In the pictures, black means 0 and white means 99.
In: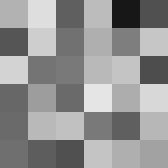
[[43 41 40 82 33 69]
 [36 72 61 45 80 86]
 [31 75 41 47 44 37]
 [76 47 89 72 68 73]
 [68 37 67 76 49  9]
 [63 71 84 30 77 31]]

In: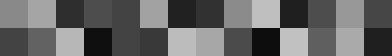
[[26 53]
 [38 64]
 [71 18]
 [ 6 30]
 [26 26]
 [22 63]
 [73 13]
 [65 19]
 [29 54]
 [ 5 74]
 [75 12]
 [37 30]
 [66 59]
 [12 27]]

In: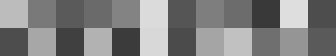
[[30 73]
 [65 47]
 [25 35]
 [69 41]
 [23 51]
 [84 85]
 [29 33]
 [64 49]
 [75 42]
 [43 22]
 [58 86]
 [35 30]]

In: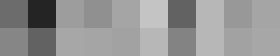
[[52 42]
 [38 14]
 [65 61]
 [64 56]
 [63 64]
 [71 76]
 [51 38]
 [71 71]
 [63 59]
 [65 64]]

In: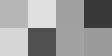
[[83 71]
 [31 87]
 [63 62]
 [60 22]]

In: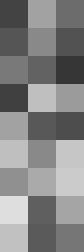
[[75 86 56 74 63 25 47 33 26]
 [35 37 66 53 34 74 38 53 63]
 [46 64 79 77 30 60 21 32 42]]

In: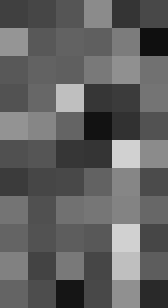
[[39 50 39 45 23 31 57 32 34 58 25]
 [30 26 32 31 27 33 52 40 38 34 27]
 [ 8 47 36 44 28 21 39 74 37 38 33]
 [28 27 34 46 38 20  7 21 47 37 54]
 [56 74 81 51 52 81 19 23 56 48 20]
 [16 36 27 40 29 54 32 45 44  6 28]]

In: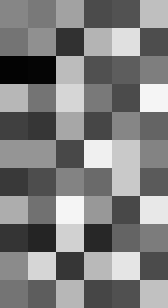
[[45 54 20 67 22 58 25 71  1 45 52]
 [36 83 14 44 30 58 21 45  2 56 47]
 [71 21 81 95 51 28 65 83 73 19 63]
 [27 72 15 59 41 93 27 47 31 70 29]
 [31 89 39 28 78 78 52 29 36 87 32]
 [75 29 48 90 35 51 39 95 49 30 74]]

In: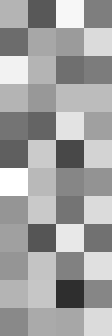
[[53 70 58 62 58 99 37 45 70 94 42 70]
 [66 77 76 33 78 72 79 39 59 70 65 34]
 [65 18 50 90 45 52 28 88 73 43 60 96]
 [85 52 87 44 85 57 82 62 73 48 85 49]]
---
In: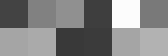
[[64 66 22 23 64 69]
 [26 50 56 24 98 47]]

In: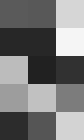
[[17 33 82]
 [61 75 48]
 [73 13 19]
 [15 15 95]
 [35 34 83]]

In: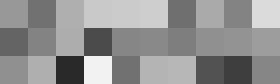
[[56 68 16 94 44 70 71 32 24 52]
 [39 51 67 29 52 53 49 56 57 61]
 [59 44 68 78 79 80 43 66 51 85]]

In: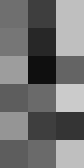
[[36 41 74]
 [58 24 20]
 [36 41 79]
 [61  6 39]
 [46 15 74]
 [43 24 74]]

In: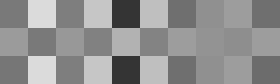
[[46 85 49 77 20 74 43 56 61 42]
 [60 47 59 50 69 51 61 57 55 61]
 [47 85 49 77 20 74 43 56 61 43]]

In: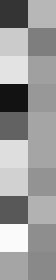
[[64 53]
 [97 55]
 [34 69]
 [81 57]
 [86 64]
 [38 64]
 [ 7 59]
 [88 62]
 [79 49]
 [20 71]]

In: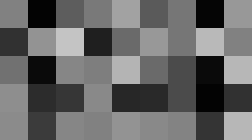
[[54 23 52 50 57 53 51 20 71]
 [55 17 21 53 15 16 29  1 19]
 [44  4 52 49 70 41 29  4 71]
 [19 57 76 12 41 59 46 72 50]
 [50  1 36 47 63 35 46  2 59]]

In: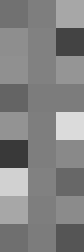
[[43 48 33]
 [65 49 54]
 [81 50 40]
 [22 49 53]
 [57 49 85]
 [39 48 48]
 [56 50 58]
 [55 50 26]
 [44 49 65]]
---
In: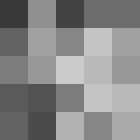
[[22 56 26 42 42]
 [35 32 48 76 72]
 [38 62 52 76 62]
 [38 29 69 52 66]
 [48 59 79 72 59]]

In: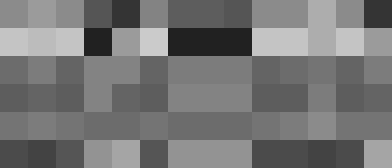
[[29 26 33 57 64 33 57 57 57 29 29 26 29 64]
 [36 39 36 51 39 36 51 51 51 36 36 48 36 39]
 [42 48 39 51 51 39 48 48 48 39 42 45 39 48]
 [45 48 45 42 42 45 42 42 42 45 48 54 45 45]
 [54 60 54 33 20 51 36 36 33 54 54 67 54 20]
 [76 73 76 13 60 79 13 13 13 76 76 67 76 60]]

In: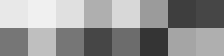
[[46 74 46 27 42 20 64 68]
 [90 93 87 68 84 60 24 27]]

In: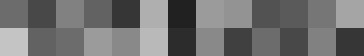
[[76 38 42 60 53 72 17 53 25 42 28 50 21]
 [42 28 50 38 21 68 13 60 57 32 35 46 64]]

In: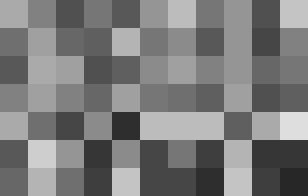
[[66 43 27 54 18 73 73 73 37 66 86]
 [66 50 31 46 34 58 73 46 58 31 76]
 [43 62 40 37 70 46 54 34 58 27 50]
 [40 70 43 24 76 27 27 18 76 24 15]
 [50 62 50 40 62 46 43 37 62 31 37]
 [34 80 58 21 54 27 46 24 70 21 21]
 [34 66 62 31 37 54 62 50 58 40 46]]

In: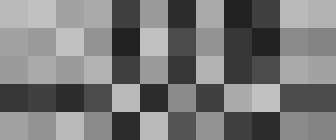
[[21 25 17 29 72 17 54 25 66 75 29 29]
 [60 66 60 69 25 60 21 69 21 29 66 63]
 [72 75 63 66 25 60 17 66 13 25 72 69]
 [63 57 72 54 17 72 33 57 25 17 54 51]
 [63 60 75 57 13 75 29 57 21 13 54 51]]

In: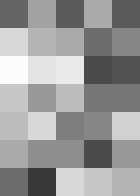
[[39 63 35 66 35]
 [73 84 49 52 81]
 [66 55 55 29 59]
 [84 70 66 42 52]
 [77 59 73 46 46]
 [42 22 84 77 70]
 [98 88 91 29 32]]
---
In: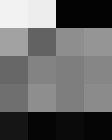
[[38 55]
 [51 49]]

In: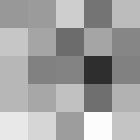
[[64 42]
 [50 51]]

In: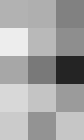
[[72 55]
 [47 14]]

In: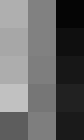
[[50  6]
 [49  9]]

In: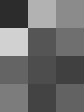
[[33 43]
 [30 25]]

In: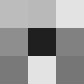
[[12 50]
 [88 46]]
